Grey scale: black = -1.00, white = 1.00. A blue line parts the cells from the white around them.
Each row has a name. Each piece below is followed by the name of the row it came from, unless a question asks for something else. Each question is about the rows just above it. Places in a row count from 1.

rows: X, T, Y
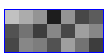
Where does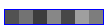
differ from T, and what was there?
7, [0.06]
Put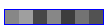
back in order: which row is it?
T

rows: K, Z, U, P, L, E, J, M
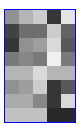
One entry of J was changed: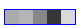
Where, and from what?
2, [0.34]
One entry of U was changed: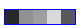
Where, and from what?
1, [-0.58]
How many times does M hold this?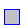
3
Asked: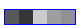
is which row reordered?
E
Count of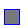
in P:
3
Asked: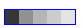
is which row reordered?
K
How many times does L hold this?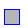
4

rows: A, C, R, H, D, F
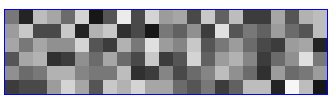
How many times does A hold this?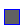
1
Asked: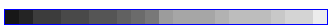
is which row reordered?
A

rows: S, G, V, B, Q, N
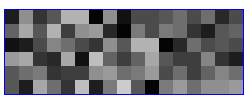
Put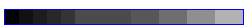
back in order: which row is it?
S
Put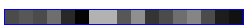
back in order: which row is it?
V
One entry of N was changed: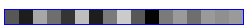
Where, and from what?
15, [0.12]

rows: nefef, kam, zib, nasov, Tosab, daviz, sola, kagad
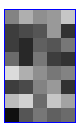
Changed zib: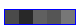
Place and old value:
1, [-0.52]
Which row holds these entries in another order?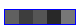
zib

